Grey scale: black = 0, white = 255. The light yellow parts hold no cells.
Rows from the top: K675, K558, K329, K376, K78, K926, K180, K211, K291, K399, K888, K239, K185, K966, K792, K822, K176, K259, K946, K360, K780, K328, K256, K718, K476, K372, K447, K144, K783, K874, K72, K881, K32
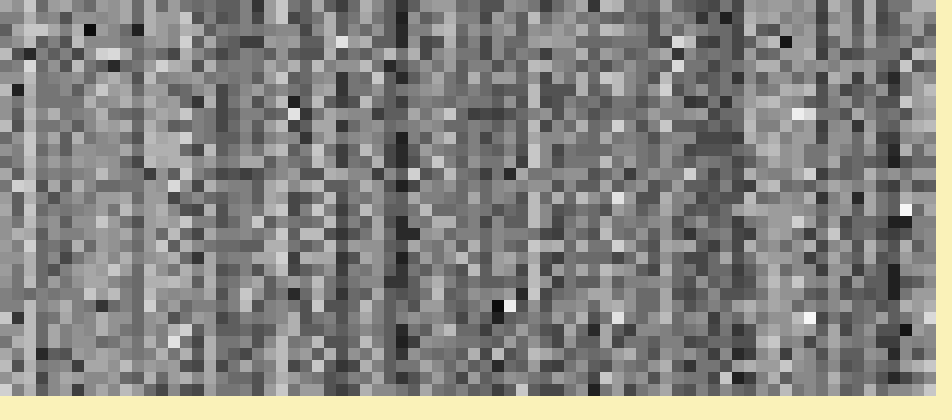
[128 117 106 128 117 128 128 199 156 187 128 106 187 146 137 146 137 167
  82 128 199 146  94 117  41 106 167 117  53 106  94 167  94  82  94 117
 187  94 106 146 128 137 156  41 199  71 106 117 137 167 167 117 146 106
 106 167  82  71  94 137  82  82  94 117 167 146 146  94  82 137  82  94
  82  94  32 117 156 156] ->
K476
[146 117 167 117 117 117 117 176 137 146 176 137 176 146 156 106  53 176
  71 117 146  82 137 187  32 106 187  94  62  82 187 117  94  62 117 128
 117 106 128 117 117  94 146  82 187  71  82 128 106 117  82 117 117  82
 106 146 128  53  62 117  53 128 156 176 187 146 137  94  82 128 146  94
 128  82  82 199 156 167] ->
K291
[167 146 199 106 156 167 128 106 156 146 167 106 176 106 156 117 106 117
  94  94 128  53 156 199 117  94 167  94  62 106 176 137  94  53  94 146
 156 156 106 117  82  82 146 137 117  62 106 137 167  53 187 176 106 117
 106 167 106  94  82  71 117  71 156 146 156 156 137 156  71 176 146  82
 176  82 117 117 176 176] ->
K675
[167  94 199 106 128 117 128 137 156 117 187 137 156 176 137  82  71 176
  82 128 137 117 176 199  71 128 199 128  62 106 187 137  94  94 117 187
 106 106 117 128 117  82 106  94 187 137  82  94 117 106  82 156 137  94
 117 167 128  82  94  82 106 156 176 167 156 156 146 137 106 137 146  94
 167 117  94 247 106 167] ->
K259
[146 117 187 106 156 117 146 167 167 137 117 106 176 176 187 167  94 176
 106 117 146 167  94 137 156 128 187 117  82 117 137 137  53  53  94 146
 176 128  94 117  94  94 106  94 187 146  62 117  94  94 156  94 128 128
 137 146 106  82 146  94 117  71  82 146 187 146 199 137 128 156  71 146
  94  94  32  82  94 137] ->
K718
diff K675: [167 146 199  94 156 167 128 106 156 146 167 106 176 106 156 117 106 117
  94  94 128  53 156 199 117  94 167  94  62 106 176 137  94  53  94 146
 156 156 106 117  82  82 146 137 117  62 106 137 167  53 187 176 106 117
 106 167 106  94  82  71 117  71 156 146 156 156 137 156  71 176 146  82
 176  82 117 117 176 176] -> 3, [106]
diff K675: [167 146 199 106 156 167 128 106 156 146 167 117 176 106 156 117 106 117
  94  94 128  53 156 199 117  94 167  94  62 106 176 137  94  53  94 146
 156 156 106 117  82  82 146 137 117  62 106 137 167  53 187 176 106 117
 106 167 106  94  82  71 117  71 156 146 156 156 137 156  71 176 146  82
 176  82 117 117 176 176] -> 11, [106]

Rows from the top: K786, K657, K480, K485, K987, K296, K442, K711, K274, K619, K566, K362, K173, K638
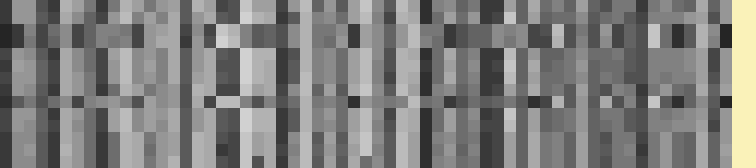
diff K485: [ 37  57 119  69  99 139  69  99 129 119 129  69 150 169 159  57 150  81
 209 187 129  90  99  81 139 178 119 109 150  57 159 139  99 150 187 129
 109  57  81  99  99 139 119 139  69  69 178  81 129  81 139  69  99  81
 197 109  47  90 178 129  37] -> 14, [169]
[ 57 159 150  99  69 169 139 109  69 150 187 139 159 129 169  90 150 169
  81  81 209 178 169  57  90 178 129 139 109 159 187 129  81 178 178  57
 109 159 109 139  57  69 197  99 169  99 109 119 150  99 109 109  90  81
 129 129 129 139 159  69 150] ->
K296
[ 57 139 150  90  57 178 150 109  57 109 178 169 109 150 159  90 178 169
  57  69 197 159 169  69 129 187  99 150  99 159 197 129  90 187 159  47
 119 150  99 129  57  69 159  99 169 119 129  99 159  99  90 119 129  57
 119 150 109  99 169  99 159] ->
K173
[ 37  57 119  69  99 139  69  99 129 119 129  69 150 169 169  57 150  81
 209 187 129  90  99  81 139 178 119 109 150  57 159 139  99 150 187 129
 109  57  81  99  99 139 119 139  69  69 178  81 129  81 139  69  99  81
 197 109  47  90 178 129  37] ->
K485

